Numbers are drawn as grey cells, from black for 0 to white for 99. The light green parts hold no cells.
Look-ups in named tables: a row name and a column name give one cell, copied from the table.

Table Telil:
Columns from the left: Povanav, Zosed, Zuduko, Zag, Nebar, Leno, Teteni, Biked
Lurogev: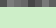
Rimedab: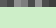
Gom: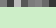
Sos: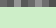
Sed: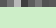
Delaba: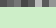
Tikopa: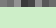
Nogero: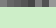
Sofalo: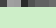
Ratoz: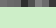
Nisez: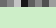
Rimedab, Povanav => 35
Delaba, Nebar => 35
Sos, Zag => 34
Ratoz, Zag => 18
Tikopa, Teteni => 34
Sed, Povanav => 34
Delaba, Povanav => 32
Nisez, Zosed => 53
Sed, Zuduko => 72
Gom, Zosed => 25
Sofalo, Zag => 16
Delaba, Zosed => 39
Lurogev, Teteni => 47
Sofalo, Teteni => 38
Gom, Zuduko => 73
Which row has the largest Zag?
Rimedab

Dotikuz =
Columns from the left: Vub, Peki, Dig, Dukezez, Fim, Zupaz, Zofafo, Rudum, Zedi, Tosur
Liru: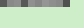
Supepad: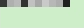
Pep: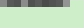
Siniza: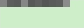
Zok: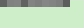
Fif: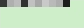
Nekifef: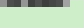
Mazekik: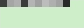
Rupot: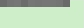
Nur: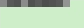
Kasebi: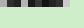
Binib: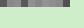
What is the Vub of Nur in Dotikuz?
53
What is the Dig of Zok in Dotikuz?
51
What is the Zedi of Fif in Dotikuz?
67
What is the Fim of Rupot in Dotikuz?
46
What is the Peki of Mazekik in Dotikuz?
64
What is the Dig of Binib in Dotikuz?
55
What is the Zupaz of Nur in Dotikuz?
35
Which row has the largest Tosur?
Kasebi

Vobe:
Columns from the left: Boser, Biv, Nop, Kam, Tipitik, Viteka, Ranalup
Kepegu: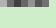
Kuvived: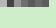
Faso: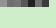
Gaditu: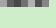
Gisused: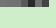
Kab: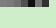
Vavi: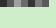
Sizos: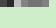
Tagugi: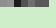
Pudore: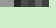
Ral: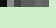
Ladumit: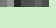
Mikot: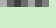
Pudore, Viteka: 38
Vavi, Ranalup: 35
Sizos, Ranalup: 50
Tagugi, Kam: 32
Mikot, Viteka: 32
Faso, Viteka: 44
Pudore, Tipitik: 25
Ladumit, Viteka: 38
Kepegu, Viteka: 33
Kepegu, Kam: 40
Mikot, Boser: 68
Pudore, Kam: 29
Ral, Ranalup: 39
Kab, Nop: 43

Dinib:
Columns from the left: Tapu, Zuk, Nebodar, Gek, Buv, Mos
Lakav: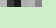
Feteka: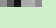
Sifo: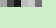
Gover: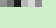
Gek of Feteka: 66
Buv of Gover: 84
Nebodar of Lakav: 11
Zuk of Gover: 44
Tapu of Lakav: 72
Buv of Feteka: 68

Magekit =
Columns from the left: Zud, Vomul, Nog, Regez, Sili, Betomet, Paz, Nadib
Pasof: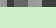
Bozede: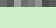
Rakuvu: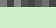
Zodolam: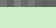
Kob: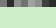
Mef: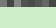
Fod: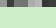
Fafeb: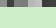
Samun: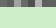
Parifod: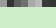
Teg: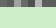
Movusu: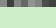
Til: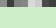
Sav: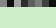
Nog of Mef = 52
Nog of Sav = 63
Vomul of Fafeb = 25
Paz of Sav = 25
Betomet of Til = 79
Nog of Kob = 55
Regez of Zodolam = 41
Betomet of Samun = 70
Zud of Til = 55
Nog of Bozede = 62
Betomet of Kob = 55
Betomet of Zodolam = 40
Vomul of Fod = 24
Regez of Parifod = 44
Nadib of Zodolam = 39
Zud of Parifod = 60
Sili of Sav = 37
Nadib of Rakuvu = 27
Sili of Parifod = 66

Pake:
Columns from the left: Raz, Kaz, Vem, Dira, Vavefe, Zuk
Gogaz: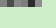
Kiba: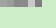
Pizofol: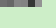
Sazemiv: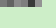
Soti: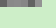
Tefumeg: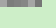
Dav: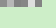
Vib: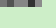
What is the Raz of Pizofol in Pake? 43
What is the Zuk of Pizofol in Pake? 57
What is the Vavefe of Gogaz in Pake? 17
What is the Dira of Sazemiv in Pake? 49
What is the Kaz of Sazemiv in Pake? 38
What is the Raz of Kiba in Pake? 63
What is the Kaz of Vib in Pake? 32
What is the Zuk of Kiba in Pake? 49
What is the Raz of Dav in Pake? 55
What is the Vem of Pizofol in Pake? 52
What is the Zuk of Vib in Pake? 54
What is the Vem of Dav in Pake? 50

